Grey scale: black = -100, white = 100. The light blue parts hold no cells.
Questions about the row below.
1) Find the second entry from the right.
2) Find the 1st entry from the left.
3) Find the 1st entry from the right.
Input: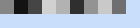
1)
58
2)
4
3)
-13

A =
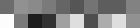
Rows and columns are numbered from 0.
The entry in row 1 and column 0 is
98
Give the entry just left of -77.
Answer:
-4
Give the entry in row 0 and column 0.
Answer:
-15
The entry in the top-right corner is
2
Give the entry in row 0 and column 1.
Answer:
14
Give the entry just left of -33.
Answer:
-21

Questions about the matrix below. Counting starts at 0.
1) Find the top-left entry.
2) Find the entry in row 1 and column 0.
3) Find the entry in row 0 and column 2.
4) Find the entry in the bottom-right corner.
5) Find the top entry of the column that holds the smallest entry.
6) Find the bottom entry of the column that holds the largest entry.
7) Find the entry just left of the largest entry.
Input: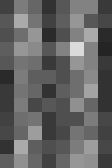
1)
-49
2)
-32
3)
-20
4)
-55
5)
-55
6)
18
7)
2

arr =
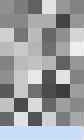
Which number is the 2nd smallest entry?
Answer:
-47
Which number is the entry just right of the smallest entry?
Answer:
24
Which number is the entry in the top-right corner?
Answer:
2
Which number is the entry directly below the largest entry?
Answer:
18
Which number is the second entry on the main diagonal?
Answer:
7
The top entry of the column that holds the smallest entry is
18
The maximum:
87
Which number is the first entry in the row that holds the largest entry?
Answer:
46
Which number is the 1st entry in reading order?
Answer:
13
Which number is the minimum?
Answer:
-52
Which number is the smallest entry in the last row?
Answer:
-36
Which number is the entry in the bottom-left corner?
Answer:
-19
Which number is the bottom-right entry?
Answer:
30
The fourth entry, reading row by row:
77
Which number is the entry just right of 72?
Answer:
-19
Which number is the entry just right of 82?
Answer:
-36

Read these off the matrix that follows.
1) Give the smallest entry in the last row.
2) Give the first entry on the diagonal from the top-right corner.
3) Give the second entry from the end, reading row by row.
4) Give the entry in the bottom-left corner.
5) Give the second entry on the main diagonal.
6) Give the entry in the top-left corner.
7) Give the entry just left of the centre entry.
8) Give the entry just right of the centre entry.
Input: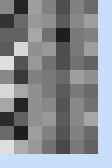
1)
-44
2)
-17
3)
-5
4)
74
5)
-17
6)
7
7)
1
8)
-17

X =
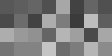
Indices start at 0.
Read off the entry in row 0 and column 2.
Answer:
-21
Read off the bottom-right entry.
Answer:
9
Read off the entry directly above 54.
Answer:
-21
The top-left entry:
-31
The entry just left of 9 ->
42
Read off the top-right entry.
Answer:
-37
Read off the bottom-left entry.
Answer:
-9
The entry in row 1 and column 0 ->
-42
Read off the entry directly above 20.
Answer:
-15
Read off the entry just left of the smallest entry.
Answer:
-3

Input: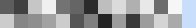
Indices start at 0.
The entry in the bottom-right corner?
33
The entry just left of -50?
-27
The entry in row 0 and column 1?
-50
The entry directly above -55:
38
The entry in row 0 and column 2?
55
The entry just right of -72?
22
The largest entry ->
93
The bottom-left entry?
60
